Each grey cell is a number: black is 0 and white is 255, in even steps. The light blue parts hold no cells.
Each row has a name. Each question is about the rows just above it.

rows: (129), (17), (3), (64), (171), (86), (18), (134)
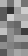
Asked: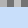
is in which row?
(129)
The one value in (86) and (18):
[141]
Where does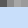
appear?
(134)
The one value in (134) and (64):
[155]
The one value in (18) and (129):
[115]

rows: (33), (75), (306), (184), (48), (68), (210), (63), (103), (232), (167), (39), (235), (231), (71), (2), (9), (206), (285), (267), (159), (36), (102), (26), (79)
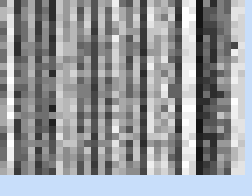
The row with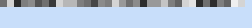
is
(63)
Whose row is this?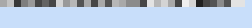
(79)
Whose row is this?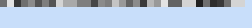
(231)
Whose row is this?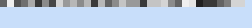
(48)

